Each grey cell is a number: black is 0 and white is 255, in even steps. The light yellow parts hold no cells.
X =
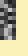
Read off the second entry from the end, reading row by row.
197
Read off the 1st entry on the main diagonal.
158
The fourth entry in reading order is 56
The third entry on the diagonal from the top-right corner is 101
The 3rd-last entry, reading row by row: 129
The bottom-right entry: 87
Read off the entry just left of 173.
145

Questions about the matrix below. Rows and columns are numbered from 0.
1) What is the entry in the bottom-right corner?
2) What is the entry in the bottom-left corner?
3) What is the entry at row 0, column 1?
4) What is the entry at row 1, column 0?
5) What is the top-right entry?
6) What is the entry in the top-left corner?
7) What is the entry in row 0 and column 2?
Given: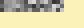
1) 198
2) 67
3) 151
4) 108
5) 166
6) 80
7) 151

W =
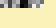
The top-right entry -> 112
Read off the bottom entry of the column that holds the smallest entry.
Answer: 1
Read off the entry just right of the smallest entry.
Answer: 27
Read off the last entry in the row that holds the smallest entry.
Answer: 240
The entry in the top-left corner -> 197
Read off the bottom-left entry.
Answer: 86
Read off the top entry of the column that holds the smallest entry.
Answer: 15

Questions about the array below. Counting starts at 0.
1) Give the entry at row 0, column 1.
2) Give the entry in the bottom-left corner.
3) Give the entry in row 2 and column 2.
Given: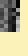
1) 105
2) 134
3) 47

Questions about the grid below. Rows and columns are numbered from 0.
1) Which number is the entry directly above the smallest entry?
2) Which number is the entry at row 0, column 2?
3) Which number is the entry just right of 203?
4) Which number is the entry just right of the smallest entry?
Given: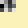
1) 203
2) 44
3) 136
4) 165

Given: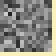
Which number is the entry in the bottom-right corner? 177
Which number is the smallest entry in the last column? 48
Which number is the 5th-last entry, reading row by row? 48
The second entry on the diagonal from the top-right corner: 106
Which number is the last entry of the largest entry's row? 119
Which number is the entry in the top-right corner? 77
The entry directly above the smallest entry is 177
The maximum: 205
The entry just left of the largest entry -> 133
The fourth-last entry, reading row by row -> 93
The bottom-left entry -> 161
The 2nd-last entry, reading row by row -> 147
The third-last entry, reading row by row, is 77
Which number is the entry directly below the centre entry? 106
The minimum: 35
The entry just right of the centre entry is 147
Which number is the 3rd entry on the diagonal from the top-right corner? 133
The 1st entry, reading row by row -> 106
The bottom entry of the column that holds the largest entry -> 77
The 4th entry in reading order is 93
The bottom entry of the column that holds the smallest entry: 93
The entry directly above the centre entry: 177

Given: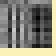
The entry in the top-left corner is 98
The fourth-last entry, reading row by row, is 20
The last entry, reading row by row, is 45
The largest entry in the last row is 183
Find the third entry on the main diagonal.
70
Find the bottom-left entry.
156
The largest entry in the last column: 128
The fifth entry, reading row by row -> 128
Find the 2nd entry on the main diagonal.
128
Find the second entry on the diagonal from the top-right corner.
86
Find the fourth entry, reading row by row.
114
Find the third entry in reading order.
128

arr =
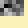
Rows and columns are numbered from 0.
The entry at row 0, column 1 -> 122
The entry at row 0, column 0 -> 176
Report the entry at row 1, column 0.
164
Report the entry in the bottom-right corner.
164
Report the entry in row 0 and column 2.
78
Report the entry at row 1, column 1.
5

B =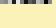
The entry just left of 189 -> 71
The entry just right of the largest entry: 121
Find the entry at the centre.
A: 17

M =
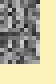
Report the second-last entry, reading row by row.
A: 162
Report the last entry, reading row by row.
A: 162
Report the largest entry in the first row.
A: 175
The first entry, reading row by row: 88
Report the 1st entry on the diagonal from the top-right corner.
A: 48
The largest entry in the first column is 191
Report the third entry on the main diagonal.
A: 191
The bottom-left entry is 133
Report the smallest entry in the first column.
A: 48
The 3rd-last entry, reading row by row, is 146
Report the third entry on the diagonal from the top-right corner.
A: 133

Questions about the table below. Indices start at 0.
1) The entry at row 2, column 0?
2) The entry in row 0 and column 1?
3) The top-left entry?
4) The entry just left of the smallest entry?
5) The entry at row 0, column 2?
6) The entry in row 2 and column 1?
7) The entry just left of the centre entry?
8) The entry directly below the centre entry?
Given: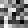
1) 80
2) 191
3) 163
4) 64
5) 108
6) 52
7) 191
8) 52
